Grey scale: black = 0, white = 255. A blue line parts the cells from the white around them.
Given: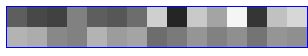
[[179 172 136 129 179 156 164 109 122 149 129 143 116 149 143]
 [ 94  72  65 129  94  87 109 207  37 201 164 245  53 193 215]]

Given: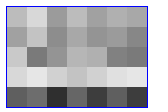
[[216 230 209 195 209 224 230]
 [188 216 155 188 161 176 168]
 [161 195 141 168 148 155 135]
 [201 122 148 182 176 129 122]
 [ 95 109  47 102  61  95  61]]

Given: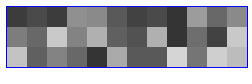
[[125 104 201 131 176  96  82 176  52 110  66 201]
 [195  96 131 104  52 170  89  89 213 117 207 188]
 [ 60  74  60 144 138  89  66  74  52 156 104 138]]

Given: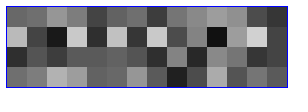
[[111 125 178 157  98 104 150  90  32  76 171  84 117  90]
 [104 111 150 125  68  98 111  61 117 137 157 144  76  54]
 [ 47  84  61  90  90  98  84  47 131  40 137 117  54  68]
 [186  68  25 201  47 193  54 201  76 131  17 157 209  68]]

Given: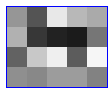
[[ 98 200 239  92 246]
 [143 136 156 156 130]
 [150  84 232 184 170]
 [177  55  34  27 118]]

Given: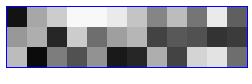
[[152 174  38 204 110 159 182  67  88  81  51  59]
 [ 19 167 204 248 248 234 196 133 188 117 234  95]
 [188  11 125  81 146  25  38 174  67 212 227 110]]
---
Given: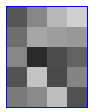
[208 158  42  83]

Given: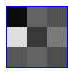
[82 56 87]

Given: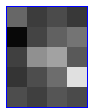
[ 56  97 144  52]

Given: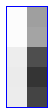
[159 252]

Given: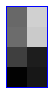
[208 108]

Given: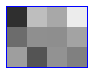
[236 142  84]
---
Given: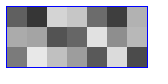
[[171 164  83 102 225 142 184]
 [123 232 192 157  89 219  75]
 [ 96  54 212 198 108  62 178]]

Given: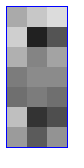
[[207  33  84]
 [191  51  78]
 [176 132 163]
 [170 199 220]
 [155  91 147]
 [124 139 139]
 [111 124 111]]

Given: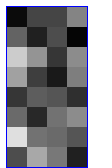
[[223 114 106  85]
 [204 148  54 140]
 [161  62  25 126]
 [106  40 114 140]
 [ 99  32  77   5]
 [ 77 168 120  32]
 [ 54  93  85  47]
 [ 11  69  69 132]]

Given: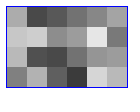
[[199 206 141 156 230 121]
 [185  80  73 114 149 156]
 [172  73  88 114 135 164]
 [128 178  95  59 214 185]]

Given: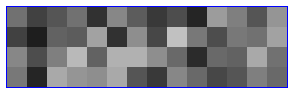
[[135  77 127 185  98 177 177 142 105  43 105  98 169 113]
 [120  37 169 149 142 169  85  57 135 105  71  85 127 105]
 [113  65  85 113  49 135  92  57  77  37 156 127  85 149]
 [ 65  30  98  92 162  49 142  71 193 120  77 120 113 162]]

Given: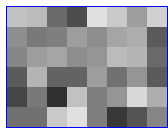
[[193 187 106  77 224 201 157 208]
 [142 121 127 157 142 165 173  91]
 [134 157 165 142 149 187 180 106]
 [113 113 201 224 127  56  84 134]
 [ 91 180  99  99 157 113 149  91]
 [ 70 121  48 193 127 149 216 173]]

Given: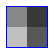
[[192  88]
 [135  57]]

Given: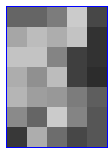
[[195 195 132  63  50]
 [181 158 152 124  94]
 [173 144 188  63  44]
 [166 188 173 195  50]
 [138 101 203 132  86]
 [101 101 124 203  71]
 [ 56 173 109  71  86]]
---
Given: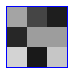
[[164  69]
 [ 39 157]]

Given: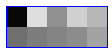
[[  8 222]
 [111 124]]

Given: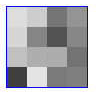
[[221 205]
 [214 133]]

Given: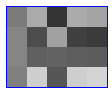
[[122 170]
 [133  77]]

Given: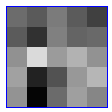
[[108  90]
 [ 91  49]]

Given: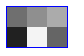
[[111 143]
 [ 33 244]]

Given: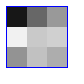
[[ 23 103]
 [241 201]]
